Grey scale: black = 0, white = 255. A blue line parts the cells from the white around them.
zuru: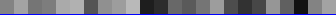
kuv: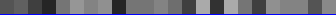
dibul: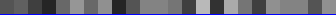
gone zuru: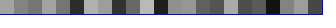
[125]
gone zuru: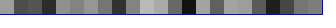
[177]
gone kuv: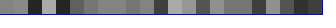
[110]
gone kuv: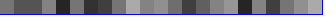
[137]

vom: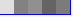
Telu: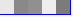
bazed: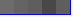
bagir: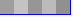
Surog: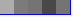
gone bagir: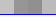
[158]
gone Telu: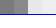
[144]
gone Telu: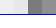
[137]
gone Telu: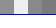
[232]

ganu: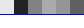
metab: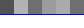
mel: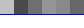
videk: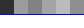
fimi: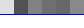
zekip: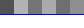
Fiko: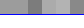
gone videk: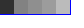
[164]
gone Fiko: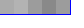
[124]
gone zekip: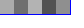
[117]

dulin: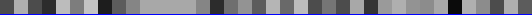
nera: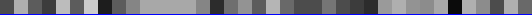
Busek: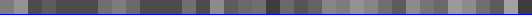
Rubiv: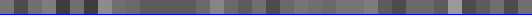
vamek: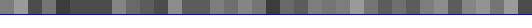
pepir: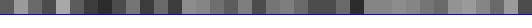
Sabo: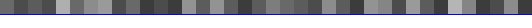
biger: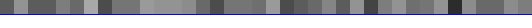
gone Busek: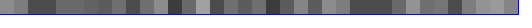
[84]
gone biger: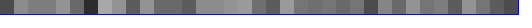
[68]
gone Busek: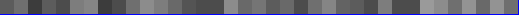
[161]
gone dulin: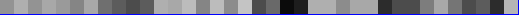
[52]
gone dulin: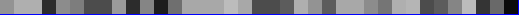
[196]
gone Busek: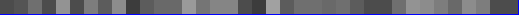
[99]

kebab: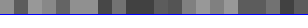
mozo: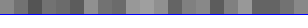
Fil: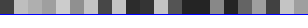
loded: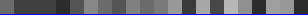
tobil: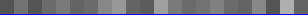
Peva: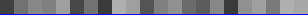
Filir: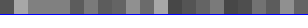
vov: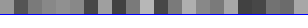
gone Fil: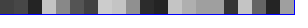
[190]
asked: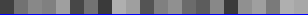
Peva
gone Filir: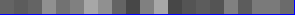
[78]

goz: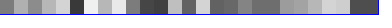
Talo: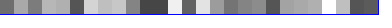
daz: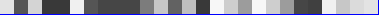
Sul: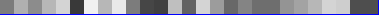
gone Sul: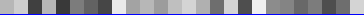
[148]
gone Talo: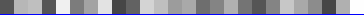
[91]

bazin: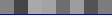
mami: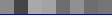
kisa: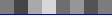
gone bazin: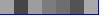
[131]
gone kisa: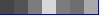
[150]

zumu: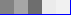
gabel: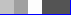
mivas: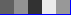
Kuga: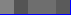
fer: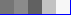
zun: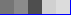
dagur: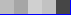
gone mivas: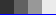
[146]
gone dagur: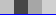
[188]
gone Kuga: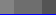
[90]

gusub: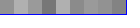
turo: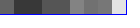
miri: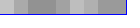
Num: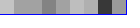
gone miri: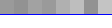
[170]
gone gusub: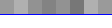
[139]
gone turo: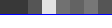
[131]
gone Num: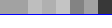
[154]
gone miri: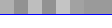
[170]

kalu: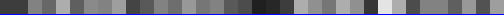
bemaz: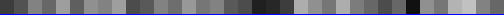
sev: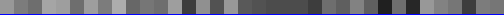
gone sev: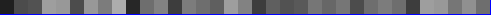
[165]
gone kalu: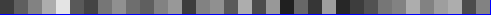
[138]
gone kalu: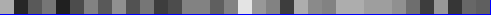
[68]

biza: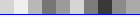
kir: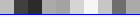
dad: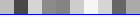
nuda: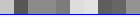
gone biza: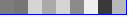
[155]
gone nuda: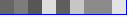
[147]
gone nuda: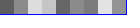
[86]
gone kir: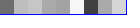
[43]
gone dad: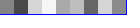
[205]
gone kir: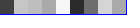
[163]
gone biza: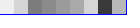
[118]

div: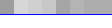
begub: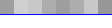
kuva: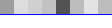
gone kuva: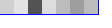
[194]
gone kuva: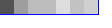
[227]
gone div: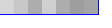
[180]
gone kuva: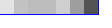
[221]
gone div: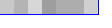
[165]

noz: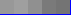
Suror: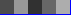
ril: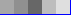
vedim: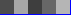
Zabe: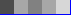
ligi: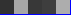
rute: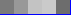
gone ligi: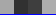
[56]
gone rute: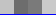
[152]
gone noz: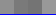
[159]
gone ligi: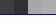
[56]

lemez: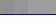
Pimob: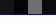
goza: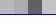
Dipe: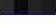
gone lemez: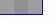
[150]
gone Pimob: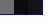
[4]
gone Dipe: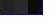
[26]
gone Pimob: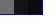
[4]
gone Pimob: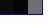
[20]
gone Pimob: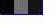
[12]

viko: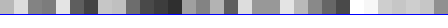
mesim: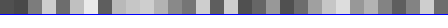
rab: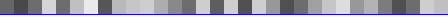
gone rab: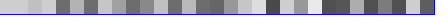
[213]
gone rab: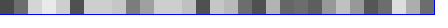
[137]
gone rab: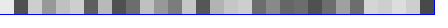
[173]
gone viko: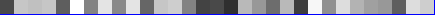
[124]
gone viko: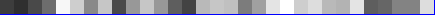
[144]
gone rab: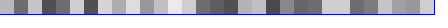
[86]
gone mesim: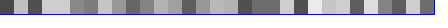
[117]

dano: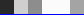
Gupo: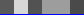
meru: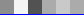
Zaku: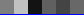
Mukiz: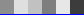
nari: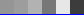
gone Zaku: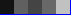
[126]
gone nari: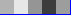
[119]
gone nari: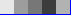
[149]
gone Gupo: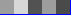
[89]
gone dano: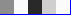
[164]
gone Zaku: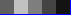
[104]

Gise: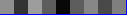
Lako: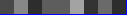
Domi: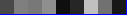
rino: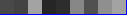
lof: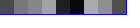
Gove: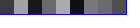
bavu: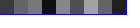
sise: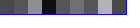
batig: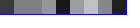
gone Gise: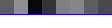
[157]
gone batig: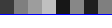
[150]
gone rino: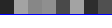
[67]

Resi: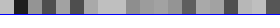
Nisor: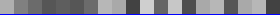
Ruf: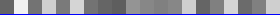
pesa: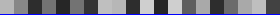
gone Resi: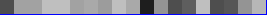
[142]
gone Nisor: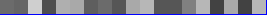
[199]
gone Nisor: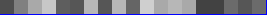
[175]
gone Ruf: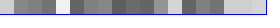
[122]

